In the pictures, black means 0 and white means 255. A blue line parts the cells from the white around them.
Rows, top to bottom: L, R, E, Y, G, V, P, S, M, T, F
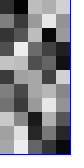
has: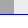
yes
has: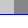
yes
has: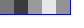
no
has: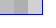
yes

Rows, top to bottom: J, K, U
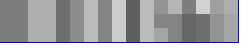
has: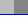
yes
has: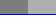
yes
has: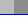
no

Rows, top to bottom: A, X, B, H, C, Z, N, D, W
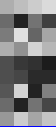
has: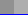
no
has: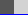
yes
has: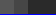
no
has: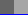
yes
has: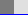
yes
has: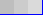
yes

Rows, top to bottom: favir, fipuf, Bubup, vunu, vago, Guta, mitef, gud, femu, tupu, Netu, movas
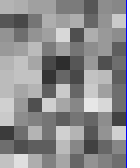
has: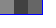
yes
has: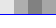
no
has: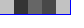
yes
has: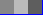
no
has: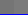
no
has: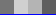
no
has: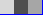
no

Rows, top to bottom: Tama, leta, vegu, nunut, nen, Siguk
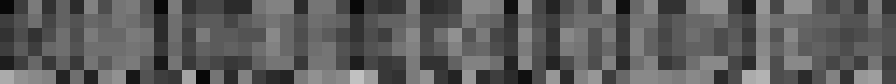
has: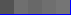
no
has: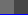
yes

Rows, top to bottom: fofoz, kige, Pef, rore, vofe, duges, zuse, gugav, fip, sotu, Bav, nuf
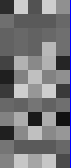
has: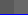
yes
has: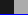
yes

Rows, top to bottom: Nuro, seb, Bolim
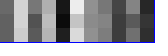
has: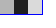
yes
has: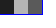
no
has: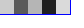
yes
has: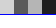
no
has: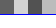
yes
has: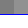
no

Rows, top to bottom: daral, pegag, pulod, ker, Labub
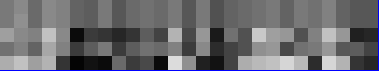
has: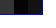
yes
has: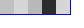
yes

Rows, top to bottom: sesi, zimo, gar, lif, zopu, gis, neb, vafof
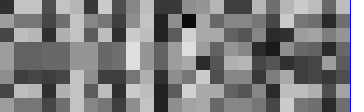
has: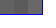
no
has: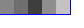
no
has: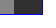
no
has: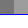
no
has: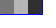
no
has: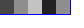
no

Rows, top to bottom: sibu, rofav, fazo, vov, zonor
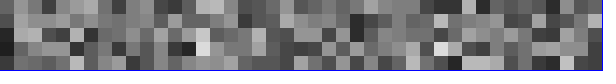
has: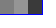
yes
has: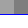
yes
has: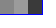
yes
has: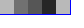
no
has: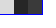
no
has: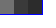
yes
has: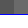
yes

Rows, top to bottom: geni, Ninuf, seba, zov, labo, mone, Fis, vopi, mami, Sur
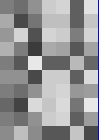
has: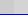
yes
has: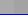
yes
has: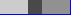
no
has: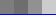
yes
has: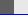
no

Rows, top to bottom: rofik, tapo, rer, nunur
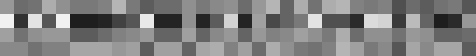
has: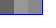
no
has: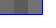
yes
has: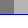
no
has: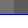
no
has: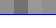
yes

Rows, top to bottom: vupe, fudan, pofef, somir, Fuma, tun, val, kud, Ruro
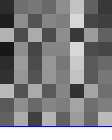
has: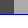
yes
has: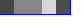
yes
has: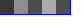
no
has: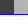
yes
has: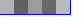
yes
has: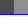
yes
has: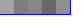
no

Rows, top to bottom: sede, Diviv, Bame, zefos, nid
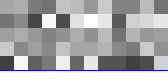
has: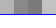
no
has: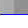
yes
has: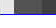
yes
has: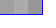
yes
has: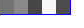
yes
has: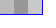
yes
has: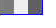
no

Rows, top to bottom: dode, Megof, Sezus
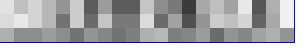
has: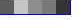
no
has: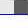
no
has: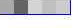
no

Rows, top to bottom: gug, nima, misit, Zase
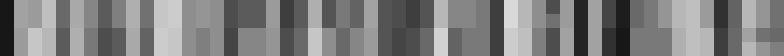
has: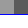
no
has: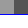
yes
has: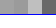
yes
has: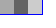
yes

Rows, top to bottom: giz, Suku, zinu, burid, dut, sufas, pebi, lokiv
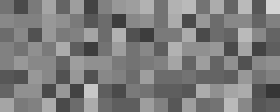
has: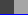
no
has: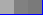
no

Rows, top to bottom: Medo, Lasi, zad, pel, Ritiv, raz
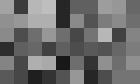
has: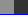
no
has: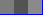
no
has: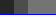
yes
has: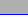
yes
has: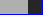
yes

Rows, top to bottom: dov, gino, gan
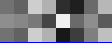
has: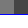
yes
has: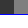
no

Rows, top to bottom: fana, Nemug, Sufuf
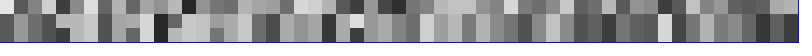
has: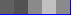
no
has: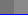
no
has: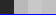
yes
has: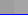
no
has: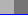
no
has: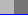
no
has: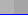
yes

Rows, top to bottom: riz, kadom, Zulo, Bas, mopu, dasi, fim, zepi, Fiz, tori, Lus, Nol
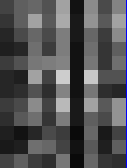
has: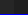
yes
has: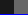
yes
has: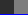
no
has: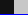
yes
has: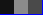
yes
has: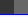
no

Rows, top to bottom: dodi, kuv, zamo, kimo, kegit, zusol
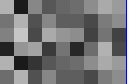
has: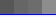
yes
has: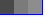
yes

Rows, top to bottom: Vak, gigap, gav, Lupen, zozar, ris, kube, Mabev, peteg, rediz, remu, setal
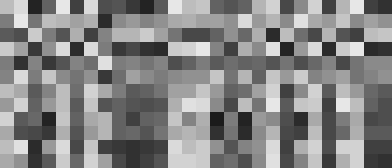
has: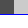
yes
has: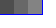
yes
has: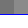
yes
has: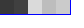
yes
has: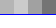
yes
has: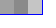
no

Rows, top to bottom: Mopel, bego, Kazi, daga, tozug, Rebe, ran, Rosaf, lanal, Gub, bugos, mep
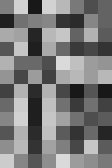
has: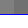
no
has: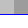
yes
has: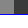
no
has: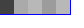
yes

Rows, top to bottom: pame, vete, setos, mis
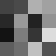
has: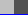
yes
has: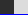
no
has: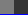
yes
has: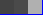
yes
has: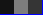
yes
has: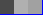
yes

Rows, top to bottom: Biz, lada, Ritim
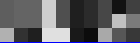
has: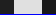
yes
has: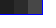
yes
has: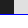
yes

